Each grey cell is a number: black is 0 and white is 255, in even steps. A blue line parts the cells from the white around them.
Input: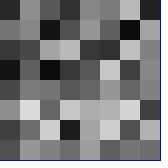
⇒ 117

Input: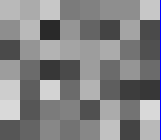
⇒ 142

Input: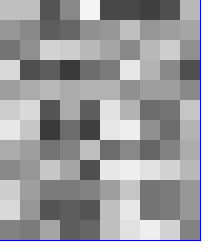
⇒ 150

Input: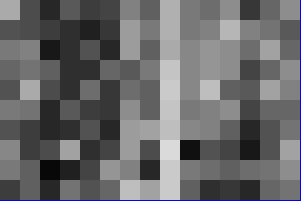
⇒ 82

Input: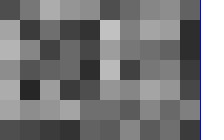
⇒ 164

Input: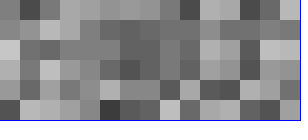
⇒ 135
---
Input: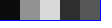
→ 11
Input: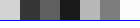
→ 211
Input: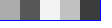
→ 172
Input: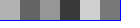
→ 178
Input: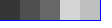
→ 54
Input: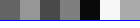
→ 100
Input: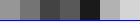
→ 150
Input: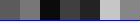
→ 91
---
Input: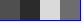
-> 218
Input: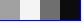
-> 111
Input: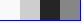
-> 37
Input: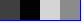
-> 213
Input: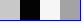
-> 246
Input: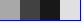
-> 24
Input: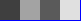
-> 90
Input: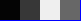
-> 239
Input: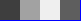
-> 239
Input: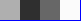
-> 103
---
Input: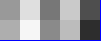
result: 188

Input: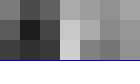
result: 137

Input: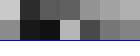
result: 119

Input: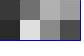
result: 137

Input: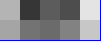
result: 130

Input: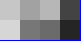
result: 107

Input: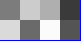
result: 251
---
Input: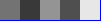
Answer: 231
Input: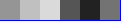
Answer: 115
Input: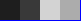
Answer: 172
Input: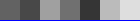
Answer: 222
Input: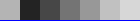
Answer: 215
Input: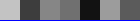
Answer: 91
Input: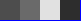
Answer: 45
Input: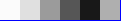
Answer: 175
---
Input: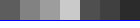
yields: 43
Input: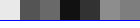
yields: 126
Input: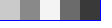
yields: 57
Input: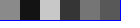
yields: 88
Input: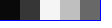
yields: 104
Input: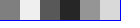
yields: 217
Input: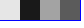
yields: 91
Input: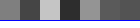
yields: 83
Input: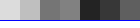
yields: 95
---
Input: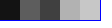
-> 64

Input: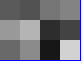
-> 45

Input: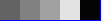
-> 99

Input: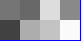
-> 104

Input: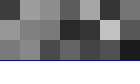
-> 41

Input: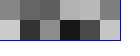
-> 51

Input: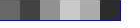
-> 66

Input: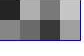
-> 56
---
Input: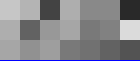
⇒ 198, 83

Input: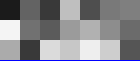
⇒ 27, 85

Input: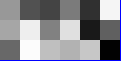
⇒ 152, 2

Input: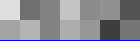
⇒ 222, 117

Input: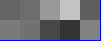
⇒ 100, 130

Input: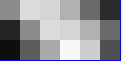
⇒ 140, 79

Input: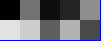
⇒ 1, 72

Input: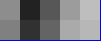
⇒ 141, 183

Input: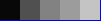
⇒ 8, 196
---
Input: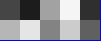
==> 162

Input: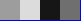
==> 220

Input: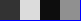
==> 220

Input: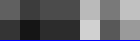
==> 186

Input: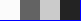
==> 99

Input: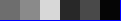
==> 40

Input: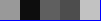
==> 95

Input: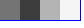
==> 60

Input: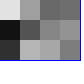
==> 159
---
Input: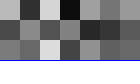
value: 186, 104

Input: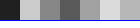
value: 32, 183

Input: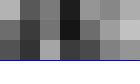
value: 179, 149

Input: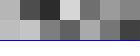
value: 182, 65

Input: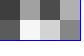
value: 62, 134

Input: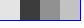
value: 228, 194

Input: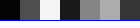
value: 4, 53

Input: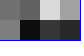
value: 112, 41
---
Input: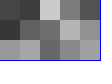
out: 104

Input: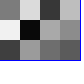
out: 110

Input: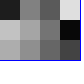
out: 102

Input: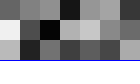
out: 114

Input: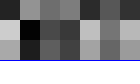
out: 94

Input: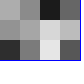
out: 230
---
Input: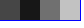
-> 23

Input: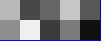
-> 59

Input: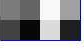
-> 8

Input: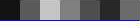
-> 78

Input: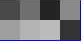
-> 180

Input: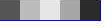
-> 229

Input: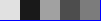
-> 161

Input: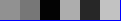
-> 173

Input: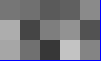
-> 55

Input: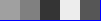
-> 52
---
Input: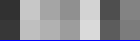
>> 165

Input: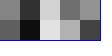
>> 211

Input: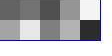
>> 80

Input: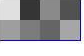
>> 138

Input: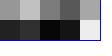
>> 123

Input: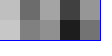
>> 164
